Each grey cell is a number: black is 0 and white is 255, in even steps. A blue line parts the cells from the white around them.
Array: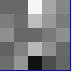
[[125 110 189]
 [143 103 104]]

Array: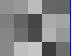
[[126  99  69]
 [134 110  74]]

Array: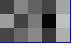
[[157  67 122]
 [ 70 105 137]]

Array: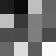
[[191  57 126]
 [ 76  74 127]]

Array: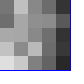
[[110 167 143]
 [169 167 137]]

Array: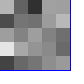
[[ 76 117 113]
 [158 131 158]]

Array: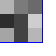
[[ 45  67 206]
 [165  67 182]]

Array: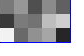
[[ 58 123 115]
 [242 105 145]]
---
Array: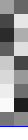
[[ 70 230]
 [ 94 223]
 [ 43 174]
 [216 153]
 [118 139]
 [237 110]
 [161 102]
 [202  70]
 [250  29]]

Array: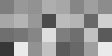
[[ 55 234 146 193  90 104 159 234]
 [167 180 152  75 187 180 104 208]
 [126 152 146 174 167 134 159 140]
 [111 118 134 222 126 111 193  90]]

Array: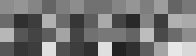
[[141 149 133 100 126 141 113 113 133 149 126 157 100 120]
 [183  86  68  94 164  68 113 120 120 100 189  74 107 141]
 [ 86  54  61 223  80  61  48 223  34  48  94 164 231 216]
 [107  48  61 177 107  54  94 170  68  41 133  61 177 170]]

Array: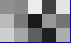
[[207 165  94  32 173]
 [143 136 236  66 228]
 [187 122  25 151 115]]

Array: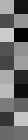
[[ 52 196]
 [ 68 158]
 [ 76 150]
 [ 82 144]
 [105 111]
 [123  98]
 [172  37]
 [180  21]
 [188  15]
 [203   2]]

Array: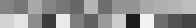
[[211 227 140  60 234 125  97 155 205  28 242 110  83  68]
 [132 118 169 132 118 103 181 110 148 148 169 175 181 189]]

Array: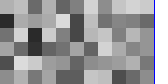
[[ 78 219 203 157 149 100 141 149 157 177 120]
 [114 211  42 203 128  71 183 197 128 183 149]
 [177 190 106 177 100 128 211 141 197 211 203]
 [141 177 120 164  93  93 197 190  78 106 141]
 [ 42 171 157 171 219  71 190 114 134 128 106]
 [164 106  49 100 114 164 100 211 171 134 149]]

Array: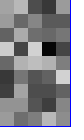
[[163 184  77  56 155]
 [104 178 190 178 126]
 [ 98 171 110 104 118]
 [ 62 163  77  77  98]
 [147 147  84  62 134]
 [ 56 118  84  98 210]
 [155 110 126 184 141]
 [155 104 134  90  90]
 [204  69 210   6  69]]

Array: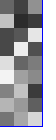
[[ 72 237  80]
 [130 194  59]
 [117 167 215]
 [243 160 138]
 [181 153  95]
 [222 102 124]
 [ 72  87 230]
 [102  65 145]
 [194  44  59]]
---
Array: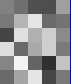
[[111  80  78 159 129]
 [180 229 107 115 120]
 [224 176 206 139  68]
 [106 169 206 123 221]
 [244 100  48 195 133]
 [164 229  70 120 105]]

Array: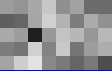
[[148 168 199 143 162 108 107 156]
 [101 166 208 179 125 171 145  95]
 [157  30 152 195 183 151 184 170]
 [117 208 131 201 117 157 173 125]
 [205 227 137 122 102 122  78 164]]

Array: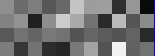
[[107 126  87 104 196 157 158  47 150  10 143]
 [146  32 142 204 169 115  42 186  85 139 130]
 [114  99 121 114  83 101  92  83  99  41  88]
 [ 54 115  44  38 120 163  83 242  97 114 124]]

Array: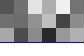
[[113 227 173 240 115  84]
 [109 145 191  68 141 112]
 [ 76 139  41 152 177 168]]

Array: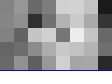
[[150 105 125 209 210 194  26 131]
 [143  47 113 178 202 170  53 134]
 [ 99 197 208 118 237 196 104 130]
 [109 140 173 200 194 179 111 101]
 [145  95 152 208 165 167  41 105]]

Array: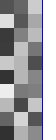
[[102 204  83]
 [ 87 168 222]
 [129 187  58]
 [194 118  60]
 [182  78 201]
 [182 134  51]
 [122 127 237]
 [ 72 198 185]
 [212  84 100]
 [178 139  49]]
